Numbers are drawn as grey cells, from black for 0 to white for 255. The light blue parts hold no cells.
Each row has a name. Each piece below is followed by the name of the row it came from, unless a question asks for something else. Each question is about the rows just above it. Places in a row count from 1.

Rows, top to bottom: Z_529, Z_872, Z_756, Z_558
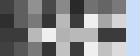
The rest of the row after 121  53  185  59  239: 166  213
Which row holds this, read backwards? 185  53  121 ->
Z_872
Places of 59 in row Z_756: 1 2 8 9
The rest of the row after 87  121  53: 193  59  239  193  219
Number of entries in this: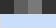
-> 4

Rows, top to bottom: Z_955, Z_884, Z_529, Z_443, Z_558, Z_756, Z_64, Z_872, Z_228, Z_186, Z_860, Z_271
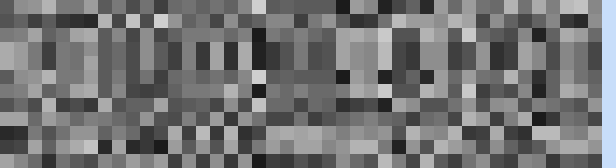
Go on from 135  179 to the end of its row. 56  63  171  63  48  186  186  135  127  171
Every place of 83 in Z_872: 1 9 13 31 32 35 38 42
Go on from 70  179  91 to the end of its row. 63  114  142  76  63  135  127  56  98  91  70
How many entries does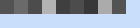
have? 9
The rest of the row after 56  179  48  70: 163  171  163  171  148  127  148  135  148  83  179  142  135  179  56  63  171  63  48  186  186  135  127  171

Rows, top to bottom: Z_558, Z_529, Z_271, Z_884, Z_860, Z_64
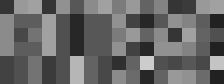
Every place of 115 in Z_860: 3
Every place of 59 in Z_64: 4
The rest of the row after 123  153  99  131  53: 59  153  161
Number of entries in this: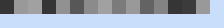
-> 15
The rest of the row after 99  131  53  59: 153  161
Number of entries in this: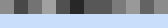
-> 12

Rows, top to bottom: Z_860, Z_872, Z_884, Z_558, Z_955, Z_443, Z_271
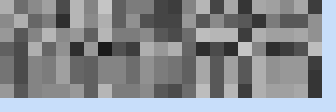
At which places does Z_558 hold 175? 3 11 13
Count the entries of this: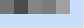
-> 5
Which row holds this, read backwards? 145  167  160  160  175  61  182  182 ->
Z_884
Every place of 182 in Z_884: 4 8 16 17

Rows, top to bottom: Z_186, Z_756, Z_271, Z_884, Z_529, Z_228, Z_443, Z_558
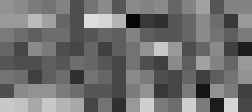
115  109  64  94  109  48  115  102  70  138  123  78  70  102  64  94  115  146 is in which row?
Z_228
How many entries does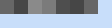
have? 7
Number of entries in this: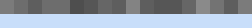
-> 18
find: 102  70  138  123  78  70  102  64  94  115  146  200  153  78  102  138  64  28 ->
Z_884
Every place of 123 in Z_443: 5 10 14 17
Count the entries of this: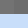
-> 2
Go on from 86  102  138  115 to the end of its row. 94  123

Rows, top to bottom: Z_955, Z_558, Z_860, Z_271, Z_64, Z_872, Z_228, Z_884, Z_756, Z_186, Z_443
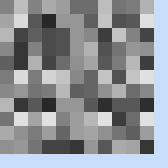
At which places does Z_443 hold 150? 2 7
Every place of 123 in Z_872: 1 3
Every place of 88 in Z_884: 3 7 9 10
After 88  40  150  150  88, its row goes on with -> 46  88  88  46
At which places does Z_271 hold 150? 6 10
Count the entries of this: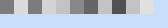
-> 11

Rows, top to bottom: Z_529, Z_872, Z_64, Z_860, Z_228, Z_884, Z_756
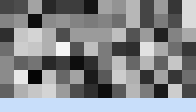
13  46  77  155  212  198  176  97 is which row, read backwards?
Z_756
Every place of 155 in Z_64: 6 7 8 11
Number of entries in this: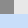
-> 2
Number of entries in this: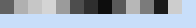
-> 13
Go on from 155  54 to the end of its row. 219

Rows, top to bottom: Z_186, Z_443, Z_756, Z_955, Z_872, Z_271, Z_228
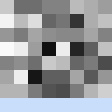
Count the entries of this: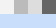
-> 4
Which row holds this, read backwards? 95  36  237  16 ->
Z_955
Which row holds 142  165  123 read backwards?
Z_756
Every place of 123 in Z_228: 3 6
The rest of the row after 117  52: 173  193
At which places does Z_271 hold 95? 4 5

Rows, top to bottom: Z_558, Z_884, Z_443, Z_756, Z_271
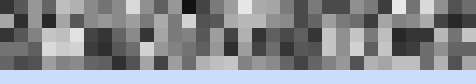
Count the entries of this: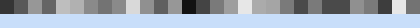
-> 30
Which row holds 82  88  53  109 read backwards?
Z_756
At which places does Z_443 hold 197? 4 24 26 34
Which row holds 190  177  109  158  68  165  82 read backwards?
Z_271
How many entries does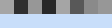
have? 8
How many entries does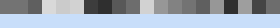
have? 20

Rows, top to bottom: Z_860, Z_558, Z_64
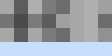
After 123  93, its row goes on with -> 160  167  175  108
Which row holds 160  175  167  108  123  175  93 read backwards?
Z_860
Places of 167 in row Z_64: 1 3 6
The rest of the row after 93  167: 123  108  167  175  145

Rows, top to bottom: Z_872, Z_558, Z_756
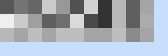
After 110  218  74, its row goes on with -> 51  184  95  171
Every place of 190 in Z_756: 3 5 6 9
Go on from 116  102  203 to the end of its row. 152  81  211  51  184  95  165
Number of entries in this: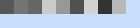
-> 9
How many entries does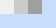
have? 3
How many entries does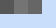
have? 3

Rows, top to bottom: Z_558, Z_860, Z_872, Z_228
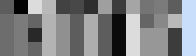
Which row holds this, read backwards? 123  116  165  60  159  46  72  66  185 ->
Z_558
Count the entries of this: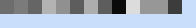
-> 13
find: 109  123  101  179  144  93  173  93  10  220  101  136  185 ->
Z_860
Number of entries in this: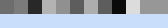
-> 12
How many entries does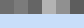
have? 6
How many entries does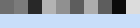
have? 10

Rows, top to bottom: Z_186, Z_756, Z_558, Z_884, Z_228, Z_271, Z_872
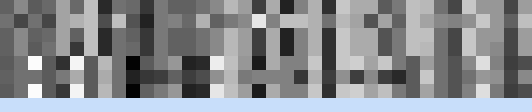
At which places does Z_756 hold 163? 5 26 28 31
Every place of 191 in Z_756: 7 9 21 22 30 38
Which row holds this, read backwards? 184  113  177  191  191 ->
Z_756
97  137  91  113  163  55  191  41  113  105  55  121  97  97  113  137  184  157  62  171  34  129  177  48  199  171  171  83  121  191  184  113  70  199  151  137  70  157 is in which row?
Z_884
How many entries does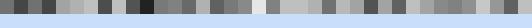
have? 38
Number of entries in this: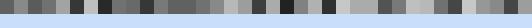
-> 38
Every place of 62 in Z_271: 12 14 24 26 28

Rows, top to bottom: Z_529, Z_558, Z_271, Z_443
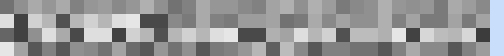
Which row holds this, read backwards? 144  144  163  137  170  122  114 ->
Z_558
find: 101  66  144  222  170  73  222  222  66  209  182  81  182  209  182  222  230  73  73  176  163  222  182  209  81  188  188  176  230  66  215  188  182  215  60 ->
Z_271
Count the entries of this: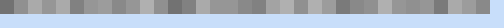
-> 35

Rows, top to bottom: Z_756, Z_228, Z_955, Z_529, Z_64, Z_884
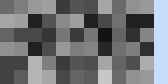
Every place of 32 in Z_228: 3 7 10 11
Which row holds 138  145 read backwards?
Z_529
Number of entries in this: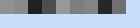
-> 9
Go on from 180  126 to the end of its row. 59  84  78  166  100  78  172
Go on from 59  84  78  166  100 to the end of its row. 78  172
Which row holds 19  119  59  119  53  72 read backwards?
Z_955

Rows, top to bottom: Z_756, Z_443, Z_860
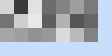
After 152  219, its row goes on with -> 186  130
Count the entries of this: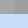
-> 2

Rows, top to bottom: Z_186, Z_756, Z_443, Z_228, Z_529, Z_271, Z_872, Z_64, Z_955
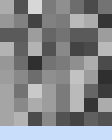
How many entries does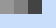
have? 3
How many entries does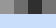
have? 4
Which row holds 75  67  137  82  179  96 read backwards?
Z_228
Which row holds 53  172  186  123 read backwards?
Z_756
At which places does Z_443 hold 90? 1 2 6 7

